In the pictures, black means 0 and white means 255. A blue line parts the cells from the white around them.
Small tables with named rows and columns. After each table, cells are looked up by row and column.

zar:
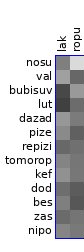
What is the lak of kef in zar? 145
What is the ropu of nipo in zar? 121
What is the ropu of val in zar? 103
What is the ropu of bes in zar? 87
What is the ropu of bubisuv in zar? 153
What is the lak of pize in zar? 138
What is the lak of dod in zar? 110
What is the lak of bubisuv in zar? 72
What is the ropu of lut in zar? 108
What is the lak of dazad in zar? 151
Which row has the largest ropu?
nosu

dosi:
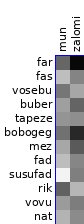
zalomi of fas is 132
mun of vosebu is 118
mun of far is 102
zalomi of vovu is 125
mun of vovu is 155
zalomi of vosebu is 166
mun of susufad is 243
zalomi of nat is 139
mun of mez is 167
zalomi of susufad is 127
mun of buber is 159
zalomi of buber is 100
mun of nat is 179
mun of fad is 189
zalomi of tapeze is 142
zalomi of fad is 134

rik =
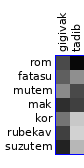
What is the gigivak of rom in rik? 74
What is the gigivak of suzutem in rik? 34
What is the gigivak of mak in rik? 46
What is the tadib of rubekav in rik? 210
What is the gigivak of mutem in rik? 138
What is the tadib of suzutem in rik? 183
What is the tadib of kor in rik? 200
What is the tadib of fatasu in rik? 143
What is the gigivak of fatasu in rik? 95
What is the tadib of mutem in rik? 73
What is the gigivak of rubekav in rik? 64
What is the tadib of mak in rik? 64

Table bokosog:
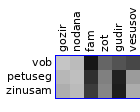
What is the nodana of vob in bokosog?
187
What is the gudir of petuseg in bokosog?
33
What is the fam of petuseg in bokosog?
47
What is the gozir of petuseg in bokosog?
183
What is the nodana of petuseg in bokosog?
191
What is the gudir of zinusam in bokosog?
29
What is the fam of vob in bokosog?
22
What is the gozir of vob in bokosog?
197
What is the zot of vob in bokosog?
101
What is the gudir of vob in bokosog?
83
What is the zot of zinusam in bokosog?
134
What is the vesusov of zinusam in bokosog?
172
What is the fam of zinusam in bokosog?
59
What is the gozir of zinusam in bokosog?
174
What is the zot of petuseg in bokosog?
128
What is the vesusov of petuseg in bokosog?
155
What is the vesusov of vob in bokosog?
71
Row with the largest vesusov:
zinusam

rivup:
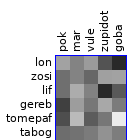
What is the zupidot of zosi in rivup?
160
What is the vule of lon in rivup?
155
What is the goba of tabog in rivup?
125
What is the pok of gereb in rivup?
64
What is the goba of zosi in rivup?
162
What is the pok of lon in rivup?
162
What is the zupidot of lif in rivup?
40
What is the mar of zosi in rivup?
131

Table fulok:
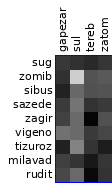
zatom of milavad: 54
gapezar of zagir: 65
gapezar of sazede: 59
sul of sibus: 104
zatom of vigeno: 70
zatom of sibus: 83
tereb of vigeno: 58
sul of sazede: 116
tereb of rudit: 9
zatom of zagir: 81
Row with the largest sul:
zomib

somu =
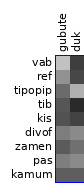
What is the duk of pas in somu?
138
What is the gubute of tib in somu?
86
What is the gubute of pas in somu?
126
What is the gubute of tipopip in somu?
107
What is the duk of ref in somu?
71
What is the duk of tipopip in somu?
175
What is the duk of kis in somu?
67
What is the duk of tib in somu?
42
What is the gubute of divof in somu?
125
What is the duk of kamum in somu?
94
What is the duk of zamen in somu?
112
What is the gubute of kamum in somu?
94
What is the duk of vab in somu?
62
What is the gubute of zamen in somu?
91
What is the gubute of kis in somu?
82
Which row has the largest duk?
tipopip

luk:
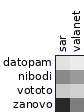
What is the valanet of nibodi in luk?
154
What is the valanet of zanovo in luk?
126
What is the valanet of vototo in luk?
209
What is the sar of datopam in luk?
226
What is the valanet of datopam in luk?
235
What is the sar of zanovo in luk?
40
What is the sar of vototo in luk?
201
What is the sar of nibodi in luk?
137
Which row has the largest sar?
datopam

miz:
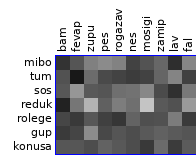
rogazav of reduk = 125
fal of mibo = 134
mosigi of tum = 66
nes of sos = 114
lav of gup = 90
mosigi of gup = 89
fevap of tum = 24
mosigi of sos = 135
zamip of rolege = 81
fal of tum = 65
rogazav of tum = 67
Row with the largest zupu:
reduk

